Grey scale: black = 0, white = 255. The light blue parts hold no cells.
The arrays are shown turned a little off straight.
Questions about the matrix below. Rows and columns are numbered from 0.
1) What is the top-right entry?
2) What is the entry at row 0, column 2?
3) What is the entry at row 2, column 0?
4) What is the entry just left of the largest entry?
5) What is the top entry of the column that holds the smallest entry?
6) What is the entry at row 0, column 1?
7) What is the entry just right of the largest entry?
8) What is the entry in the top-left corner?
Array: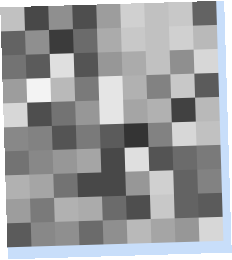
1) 99
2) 143
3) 115
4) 157
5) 208
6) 72
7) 185
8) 193

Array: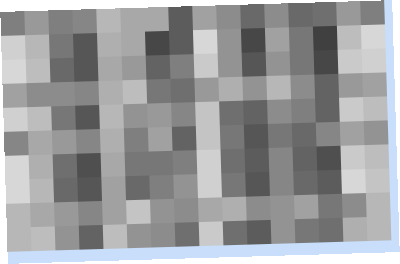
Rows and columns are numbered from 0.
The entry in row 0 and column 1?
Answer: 153
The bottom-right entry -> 183
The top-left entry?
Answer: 127
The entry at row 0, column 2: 127
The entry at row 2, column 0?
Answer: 215
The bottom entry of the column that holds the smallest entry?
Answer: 111
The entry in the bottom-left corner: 183
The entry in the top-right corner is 127
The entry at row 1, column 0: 208
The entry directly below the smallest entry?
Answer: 71
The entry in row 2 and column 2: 105
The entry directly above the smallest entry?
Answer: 111
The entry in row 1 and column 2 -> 119
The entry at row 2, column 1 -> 189

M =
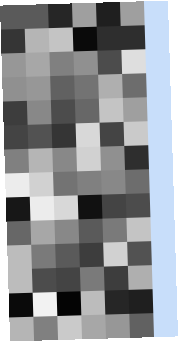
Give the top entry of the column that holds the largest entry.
90
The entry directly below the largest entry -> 128
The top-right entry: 159
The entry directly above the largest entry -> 76
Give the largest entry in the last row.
202
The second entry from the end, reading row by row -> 151
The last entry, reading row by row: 97
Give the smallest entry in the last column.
31
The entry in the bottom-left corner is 181
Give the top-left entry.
90
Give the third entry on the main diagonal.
128
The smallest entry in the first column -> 10
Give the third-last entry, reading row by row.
167
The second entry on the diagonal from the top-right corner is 46
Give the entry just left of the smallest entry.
242
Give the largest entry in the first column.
236
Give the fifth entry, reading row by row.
31
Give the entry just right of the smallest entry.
188
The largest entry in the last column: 222
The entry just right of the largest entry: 4

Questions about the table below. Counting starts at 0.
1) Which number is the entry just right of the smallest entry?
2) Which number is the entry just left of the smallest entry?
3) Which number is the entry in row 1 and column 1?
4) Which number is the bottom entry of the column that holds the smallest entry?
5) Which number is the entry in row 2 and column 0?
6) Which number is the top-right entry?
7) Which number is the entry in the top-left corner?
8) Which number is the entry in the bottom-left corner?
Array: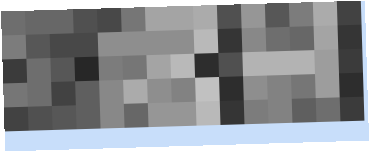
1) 124
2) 87
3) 87
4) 95
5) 59
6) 66
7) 110
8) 66

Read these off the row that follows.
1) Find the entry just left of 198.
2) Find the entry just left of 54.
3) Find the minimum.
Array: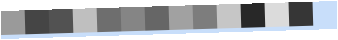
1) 125
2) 219
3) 40

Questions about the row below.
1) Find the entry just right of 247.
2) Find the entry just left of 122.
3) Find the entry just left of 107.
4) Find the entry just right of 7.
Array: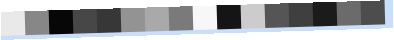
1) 21
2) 169
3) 27
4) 71
